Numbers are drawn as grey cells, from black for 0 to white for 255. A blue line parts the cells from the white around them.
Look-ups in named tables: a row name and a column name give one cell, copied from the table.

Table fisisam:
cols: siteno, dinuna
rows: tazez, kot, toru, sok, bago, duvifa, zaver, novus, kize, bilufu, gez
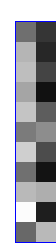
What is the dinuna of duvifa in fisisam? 141
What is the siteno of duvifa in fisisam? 123
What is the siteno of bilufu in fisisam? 252
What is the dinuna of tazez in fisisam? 53
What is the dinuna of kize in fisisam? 174
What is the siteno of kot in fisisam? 181
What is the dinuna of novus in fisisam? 19
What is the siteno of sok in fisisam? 165
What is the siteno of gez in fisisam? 104
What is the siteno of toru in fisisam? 190
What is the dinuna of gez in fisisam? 185

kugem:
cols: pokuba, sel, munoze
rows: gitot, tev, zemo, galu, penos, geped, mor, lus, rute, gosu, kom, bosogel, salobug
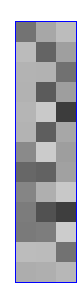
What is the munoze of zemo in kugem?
113
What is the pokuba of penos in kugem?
181
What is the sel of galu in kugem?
91
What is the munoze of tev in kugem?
159
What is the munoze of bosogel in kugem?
114
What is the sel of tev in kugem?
100
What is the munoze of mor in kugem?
158
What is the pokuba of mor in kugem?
138
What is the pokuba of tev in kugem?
187
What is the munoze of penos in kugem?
60
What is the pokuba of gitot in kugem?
115
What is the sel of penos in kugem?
201
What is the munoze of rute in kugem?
200
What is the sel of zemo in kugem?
178
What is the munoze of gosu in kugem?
62
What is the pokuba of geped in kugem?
179
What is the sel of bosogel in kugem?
187
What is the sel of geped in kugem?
94
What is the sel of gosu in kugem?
81

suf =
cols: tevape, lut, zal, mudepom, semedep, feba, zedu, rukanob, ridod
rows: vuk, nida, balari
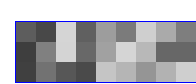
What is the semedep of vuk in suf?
157
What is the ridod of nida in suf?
103
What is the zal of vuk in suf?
213
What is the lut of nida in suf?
128
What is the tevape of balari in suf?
64
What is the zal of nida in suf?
212
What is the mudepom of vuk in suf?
96
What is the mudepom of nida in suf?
104
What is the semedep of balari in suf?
197
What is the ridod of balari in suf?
207
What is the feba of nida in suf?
213
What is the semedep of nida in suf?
161
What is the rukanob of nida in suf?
103
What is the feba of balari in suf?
181
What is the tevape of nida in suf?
62
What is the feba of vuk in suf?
123

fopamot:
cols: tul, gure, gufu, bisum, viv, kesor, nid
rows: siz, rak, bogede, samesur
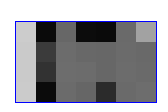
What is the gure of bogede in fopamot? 50
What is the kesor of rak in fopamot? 107
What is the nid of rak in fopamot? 105
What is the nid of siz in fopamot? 162
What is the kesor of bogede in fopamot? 108
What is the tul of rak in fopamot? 202
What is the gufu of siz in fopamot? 103
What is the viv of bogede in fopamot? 103
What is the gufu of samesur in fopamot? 107
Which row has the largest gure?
rak

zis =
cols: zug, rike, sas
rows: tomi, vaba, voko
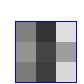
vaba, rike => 68
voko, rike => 61
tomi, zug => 128
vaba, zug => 148
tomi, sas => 222
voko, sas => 216
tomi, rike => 51
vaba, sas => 157
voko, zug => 123

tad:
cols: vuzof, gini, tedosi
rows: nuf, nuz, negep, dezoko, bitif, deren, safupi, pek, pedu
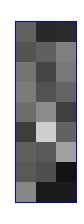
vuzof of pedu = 135
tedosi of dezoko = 100
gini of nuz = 96
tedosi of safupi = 160
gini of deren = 206
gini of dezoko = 82
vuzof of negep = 116
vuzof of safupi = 96
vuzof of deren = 61
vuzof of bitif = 110
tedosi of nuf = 43
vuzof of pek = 89
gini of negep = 69
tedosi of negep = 120
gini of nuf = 41
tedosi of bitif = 63
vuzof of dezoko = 123
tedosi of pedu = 27

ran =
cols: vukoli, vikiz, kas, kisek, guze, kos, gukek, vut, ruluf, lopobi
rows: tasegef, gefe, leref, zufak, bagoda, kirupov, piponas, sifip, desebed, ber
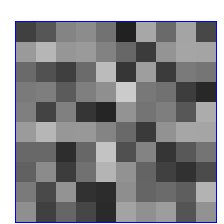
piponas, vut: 53
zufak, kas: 91
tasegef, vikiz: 86
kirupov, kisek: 152
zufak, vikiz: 126
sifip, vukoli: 97
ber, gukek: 144
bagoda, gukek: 116
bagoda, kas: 128
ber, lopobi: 146
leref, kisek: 107
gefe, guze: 130
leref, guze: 187
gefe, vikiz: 182
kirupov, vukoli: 155
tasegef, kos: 33
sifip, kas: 60
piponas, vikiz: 104
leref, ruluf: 122

